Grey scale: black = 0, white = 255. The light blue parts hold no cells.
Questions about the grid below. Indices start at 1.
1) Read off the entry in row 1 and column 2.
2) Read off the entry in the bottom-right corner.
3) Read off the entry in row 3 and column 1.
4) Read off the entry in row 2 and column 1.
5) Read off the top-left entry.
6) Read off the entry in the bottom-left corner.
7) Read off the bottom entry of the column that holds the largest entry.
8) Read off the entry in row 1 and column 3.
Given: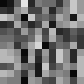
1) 24
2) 154
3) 199
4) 54
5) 9
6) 139
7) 9
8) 95

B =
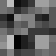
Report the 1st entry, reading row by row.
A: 115
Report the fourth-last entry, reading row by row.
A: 72
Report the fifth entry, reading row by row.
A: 57
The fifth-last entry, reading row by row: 72
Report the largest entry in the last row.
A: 131
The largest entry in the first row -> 190
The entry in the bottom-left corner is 88
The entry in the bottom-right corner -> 102
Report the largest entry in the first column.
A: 147
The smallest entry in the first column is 45
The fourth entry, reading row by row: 30
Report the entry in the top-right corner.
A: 131
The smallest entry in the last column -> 45
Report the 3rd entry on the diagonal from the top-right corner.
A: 45
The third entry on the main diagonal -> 147
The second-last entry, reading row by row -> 115
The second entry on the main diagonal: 102
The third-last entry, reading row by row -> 102
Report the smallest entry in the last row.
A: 57

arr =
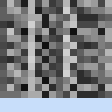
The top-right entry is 182
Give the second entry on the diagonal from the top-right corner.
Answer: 126
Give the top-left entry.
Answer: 83
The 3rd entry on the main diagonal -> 126
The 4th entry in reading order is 30
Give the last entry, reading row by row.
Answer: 96
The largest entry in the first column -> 111
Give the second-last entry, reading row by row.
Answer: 71
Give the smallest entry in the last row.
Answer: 30
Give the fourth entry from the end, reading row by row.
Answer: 45
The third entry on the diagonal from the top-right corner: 45
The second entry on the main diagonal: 155

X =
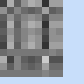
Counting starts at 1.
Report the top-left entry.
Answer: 66
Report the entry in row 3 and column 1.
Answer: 95
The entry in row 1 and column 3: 95
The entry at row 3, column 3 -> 107
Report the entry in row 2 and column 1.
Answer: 145
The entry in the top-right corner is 160
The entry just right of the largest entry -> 82
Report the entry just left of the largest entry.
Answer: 95
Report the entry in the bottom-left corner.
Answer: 119
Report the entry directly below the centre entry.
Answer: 174
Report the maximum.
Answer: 203
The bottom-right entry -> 119
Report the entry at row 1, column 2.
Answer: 174
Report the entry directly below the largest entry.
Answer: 160
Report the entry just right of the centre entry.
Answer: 145
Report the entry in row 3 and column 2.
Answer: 145
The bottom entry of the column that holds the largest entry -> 132
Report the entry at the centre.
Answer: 160
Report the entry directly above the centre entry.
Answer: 145
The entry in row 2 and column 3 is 132
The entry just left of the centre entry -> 132
